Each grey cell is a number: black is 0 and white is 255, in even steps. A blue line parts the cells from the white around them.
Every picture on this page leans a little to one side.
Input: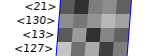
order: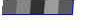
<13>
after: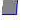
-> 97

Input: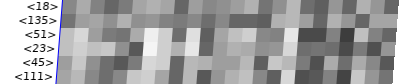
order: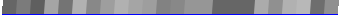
<18>
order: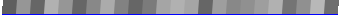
<18>
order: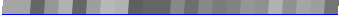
<135>

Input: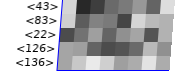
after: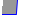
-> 100
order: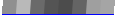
<126>
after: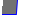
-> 159
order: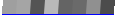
<126>

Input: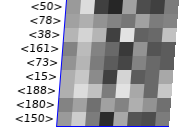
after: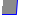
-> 64
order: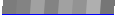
<78>
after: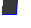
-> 147
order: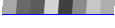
<15>
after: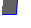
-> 105
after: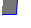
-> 161

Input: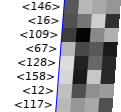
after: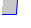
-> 40
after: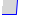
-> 26
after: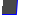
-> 88
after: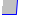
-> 80
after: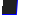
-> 103
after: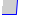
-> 48
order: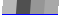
<117>

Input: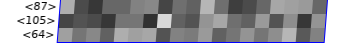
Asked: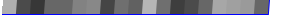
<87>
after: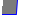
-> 154
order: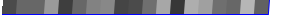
<87>
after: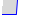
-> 97
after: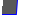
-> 130

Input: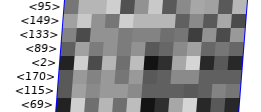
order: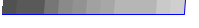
<95>
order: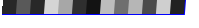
<2>
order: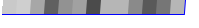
<149>
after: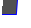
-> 146
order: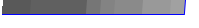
<115>
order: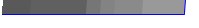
<170>

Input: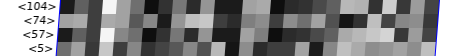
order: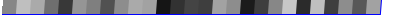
<74>
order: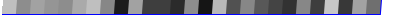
<5>
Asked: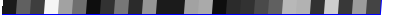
<104>
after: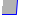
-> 50
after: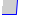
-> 56

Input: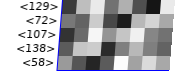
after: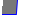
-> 99
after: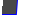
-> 29
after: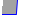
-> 218

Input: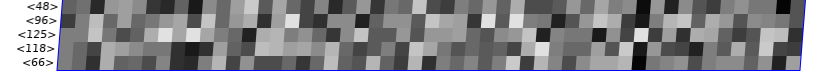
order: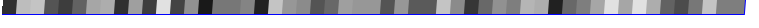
<125>
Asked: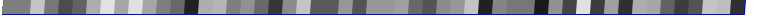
<125>
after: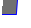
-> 41

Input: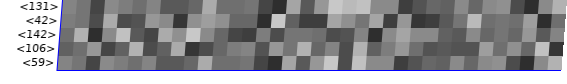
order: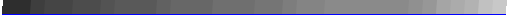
<59>
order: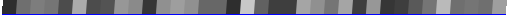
<42>

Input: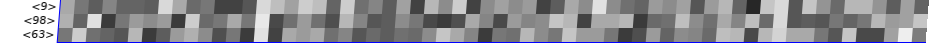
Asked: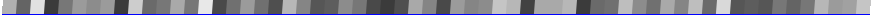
<98>
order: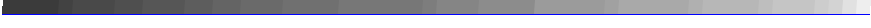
<63>
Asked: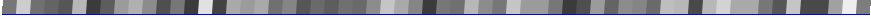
<63>
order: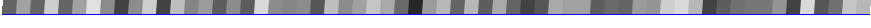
<9>
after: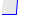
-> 73
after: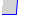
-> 169

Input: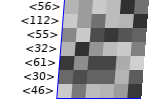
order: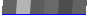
<30>
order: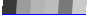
<46>
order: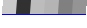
<32>
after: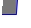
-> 188

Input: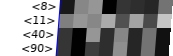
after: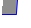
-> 38
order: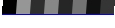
<40>

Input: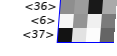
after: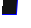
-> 226
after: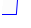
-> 101
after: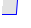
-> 252
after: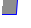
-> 156
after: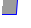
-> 25
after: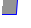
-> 240

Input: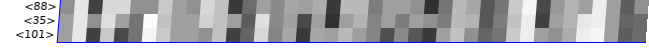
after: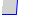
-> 193
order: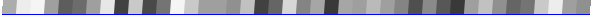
<101>
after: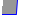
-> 179

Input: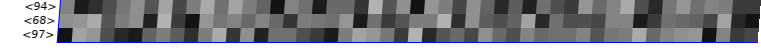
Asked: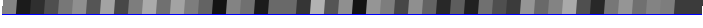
<94>
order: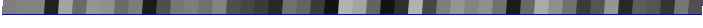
<68>
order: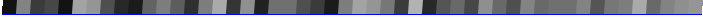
<97>
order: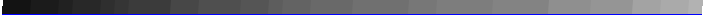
<94>
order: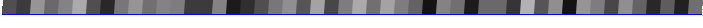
<94>

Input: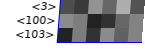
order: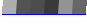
<3>
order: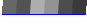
<3>
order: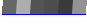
<3>
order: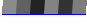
<103>
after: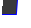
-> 147
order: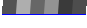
<3>
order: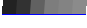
<103>

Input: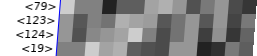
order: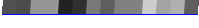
<19>
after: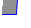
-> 54
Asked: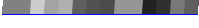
<19>
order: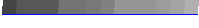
<123>
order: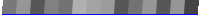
<123>
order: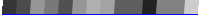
<79>

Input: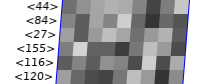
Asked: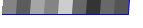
<84>
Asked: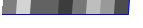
<155>

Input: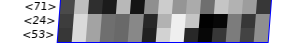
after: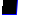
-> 7
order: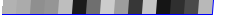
<71>
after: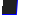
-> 210
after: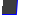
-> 218
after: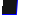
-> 143
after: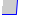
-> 149
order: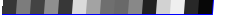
<53>

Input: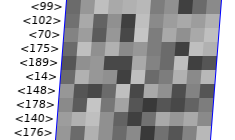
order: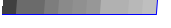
<14>
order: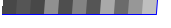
<148>
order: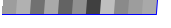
<102>
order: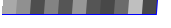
<148>
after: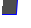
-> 131
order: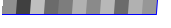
<14>

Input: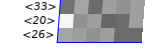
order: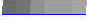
<33>
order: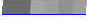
<26>
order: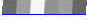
<20>
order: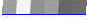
<20>
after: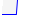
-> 145
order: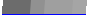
<26>
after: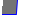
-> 165

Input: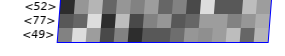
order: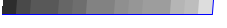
<49>
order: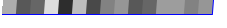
<77>
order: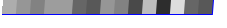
<77>
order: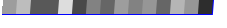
<52>
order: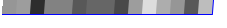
<77>

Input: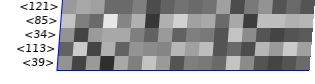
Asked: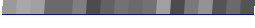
<121>
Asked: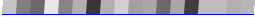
<85>

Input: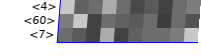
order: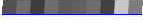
<60>
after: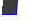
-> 109
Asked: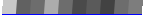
<4>
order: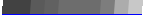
<7>

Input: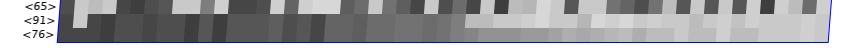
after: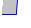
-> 207
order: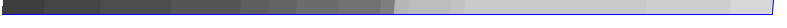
<91>
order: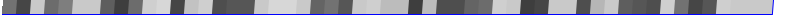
<91>
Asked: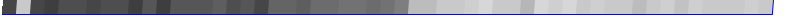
<91>

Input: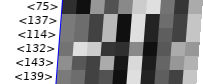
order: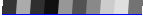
<75>
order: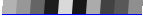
<143>

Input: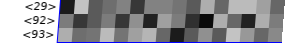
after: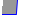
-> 103
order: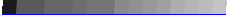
<93>
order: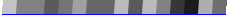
<29>
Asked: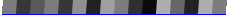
<92>
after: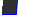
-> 11
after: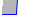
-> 103
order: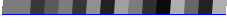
<92>

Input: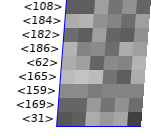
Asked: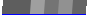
<108>
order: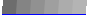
<184>
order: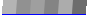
<184>
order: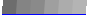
<186>
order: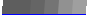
<108>

